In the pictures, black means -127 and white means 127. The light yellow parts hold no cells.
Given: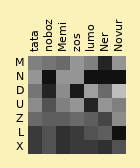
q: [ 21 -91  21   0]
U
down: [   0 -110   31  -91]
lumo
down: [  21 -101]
zos
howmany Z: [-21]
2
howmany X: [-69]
3
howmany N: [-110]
4
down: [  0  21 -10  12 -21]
tata

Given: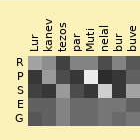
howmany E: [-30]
3
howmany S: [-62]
1
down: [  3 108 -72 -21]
Muti
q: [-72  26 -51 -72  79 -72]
S

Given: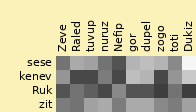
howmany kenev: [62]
1
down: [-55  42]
nuruz
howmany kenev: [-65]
0
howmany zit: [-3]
3
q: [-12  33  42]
zit
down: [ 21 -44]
Zeve

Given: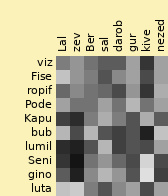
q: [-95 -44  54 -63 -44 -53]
lumil
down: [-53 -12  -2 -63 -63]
darob
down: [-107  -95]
zev
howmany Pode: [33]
3
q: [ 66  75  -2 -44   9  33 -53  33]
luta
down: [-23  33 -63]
Lal

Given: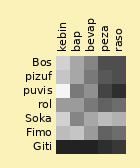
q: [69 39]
pizuf
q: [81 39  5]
Bos
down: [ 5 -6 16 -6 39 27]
bevap
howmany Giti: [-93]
3
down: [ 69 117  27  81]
kebin

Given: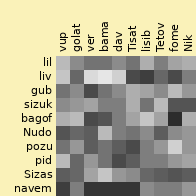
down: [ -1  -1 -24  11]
lisib
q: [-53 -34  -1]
pid
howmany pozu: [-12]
2
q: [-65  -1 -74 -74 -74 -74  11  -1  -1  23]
navem
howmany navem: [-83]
0

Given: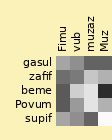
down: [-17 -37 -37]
Fimu
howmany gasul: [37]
1
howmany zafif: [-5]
1
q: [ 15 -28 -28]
gasul

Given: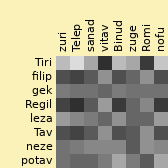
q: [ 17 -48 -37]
Tav
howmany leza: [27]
2
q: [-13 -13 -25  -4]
gek

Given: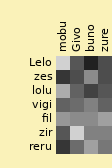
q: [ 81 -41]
Lelo
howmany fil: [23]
1

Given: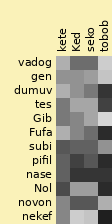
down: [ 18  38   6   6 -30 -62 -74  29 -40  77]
Ked
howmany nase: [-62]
0
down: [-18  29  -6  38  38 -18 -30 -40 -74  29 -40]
seko
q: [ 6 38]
Gib

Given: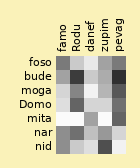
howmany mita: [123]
3
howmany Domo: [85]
2
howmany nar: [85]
1
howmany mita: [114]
0
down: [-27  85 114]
pevag
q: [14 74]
nid

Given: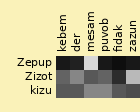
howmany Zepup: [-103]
3
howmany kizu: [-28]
0
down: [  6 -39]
der
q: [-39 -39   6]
kizu
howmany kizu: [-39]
3

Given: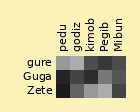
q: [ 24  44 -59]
Zete
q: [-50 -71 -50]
gure

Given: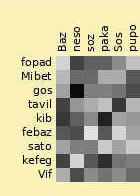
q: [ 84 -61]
fopad
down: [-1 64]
paka
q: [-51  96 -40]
febaz
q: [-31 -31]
fopad

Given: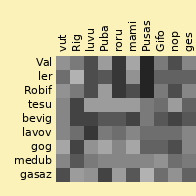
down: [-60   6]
mami
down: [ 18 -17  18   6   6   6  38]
vut
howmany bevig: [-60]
4

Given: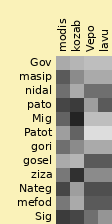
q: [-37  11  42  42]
masip
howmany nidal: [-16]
3
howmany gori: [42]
2
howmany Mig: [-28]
1
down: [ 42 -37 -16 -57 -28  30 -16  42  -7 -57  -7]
modis

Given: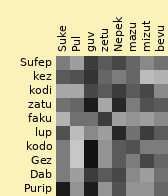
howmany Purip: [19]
4
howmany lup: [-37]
1
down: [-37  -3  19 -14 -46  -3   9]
mazu
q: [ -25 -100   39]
zatu

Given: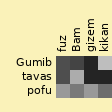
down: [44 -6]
Bam
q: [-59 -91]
Gumib
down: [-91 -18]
kikan
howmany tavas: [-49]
1
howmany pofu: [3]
0
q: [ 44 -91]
tavas

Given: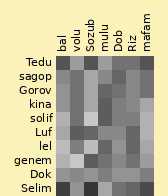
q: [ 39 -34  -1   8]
kina
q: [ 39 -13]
Selim
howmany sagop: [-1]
0
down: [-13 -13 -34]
volu
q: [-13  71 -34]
solif
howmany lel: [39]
1
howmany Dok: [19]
4

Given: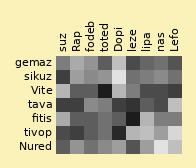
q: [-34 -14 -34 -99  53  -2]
fitis
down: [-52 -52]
nas
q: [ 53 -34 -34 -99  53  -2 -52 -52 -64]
Vite
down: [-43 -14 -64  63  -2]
Lefo
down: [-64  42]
suz
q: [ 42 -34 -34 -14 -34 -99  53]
fitis
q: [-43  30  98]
Nured

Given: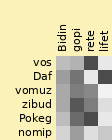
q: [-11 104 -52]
Daf
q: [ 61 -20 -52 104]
Pokeg
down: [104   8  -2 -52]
rete
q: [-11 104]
Daf

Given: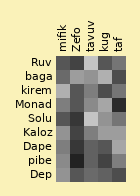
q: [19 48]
baga
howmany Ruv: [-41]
2

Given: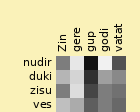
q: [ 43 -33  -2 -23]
ves
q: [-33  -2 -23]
ves
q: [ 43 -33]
ves
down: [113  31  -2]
godi
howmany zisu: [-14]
1
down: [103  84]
gere

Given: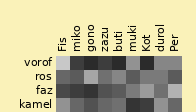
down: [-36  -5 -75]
muki
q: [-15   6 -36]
ros
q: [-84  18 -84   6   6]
vorof
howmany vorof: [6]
2
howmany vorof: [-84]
3

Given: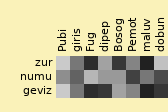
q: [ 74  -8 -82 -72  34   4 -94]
geviz
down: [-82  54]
Fug
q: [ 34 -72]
zur

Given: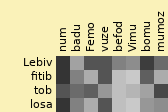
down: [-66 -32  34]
bomu
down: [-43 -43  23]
vuze
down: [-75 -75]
num

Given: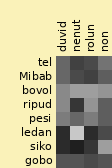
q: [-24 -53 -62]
Mibab
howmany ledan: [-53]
1
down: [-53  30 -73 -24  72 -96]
nenut
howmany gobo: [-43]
3
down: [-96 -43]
nenut

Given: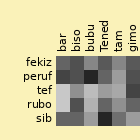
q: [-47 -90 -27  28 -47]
peruf
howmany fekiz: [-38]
2
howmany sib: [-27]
2
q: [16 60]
tef
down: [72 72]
bar

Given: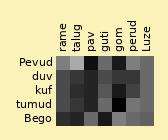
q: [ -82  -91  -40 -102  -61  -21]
kuf
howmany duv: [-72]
3
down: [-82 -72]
talug
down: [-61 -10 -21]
perud

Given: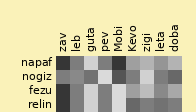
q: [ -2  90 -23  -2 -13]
relin
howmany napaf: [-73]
2
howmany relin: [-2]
4
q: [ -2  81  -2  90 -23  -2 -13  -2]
relin
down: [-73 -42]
Mobi

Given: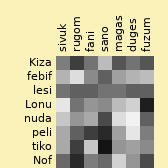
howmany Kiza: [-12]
2
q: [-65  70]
tiko
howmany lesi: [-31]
4

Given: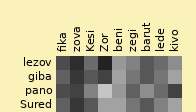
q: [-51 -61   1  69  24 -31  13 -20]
pano
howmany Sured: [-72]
1

